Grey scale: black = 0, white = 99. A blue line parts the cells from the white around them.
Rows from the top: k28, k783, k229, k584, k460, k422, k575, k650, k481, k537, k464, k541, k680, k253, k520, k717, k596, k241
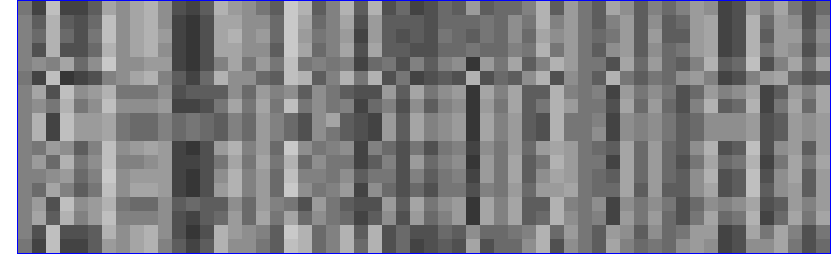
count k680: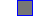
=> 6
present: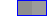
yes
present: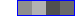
no
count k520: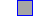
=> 4

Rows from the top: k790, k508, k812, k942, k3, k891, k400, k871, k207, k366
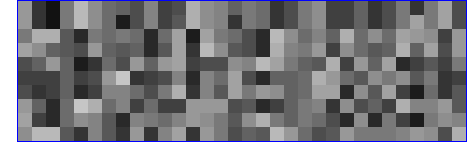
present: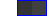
yes
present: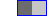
yes
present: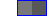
yes

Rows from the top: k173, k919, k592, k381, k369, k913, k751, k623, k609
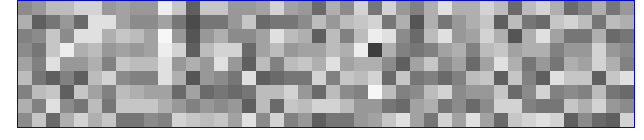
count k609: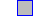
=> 1
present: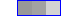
yes
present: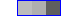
yes
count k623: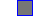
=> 6
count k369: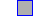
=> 8

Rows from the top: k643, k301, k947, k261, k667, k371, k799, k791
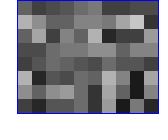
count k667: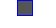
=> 4
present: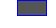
yes
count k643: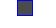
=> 3
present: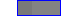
no
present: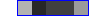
yes
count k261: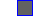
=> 1
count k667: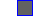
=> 1

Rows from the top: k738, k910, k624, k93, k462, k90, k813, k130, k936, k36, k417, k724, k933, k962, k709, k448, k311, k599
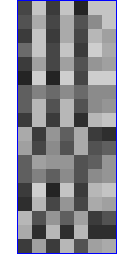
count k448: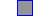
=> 1
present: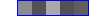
yes
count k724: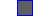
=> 2
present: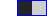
yes
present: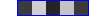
yes
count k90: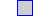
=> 4

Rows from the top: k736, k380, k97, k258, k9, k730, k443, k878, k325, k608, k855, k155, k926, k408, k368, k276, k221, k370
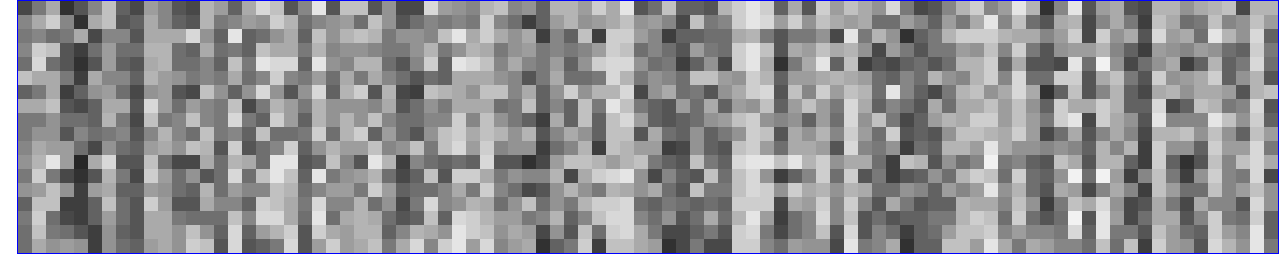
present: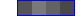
no
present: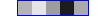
no

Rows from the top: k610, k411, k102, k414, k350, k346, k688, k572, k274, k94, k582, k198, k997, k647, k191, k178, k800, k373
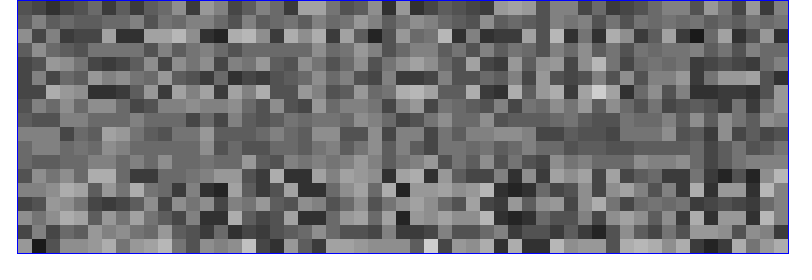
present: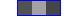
yes
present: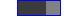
no
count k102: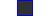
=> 9
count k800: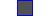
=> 11
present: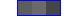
yes

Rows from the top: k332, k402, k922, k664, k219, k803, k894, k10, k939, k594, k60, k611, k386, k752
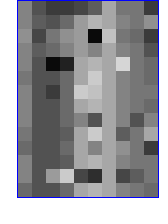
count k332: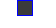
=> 3
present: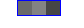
no
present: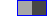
yes
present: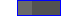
yes
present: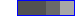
yes
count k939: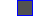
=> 4

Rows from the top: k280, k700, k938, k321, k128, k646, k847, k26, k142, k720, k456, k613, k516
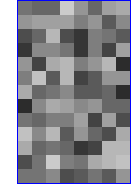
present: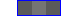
yes
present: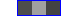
no

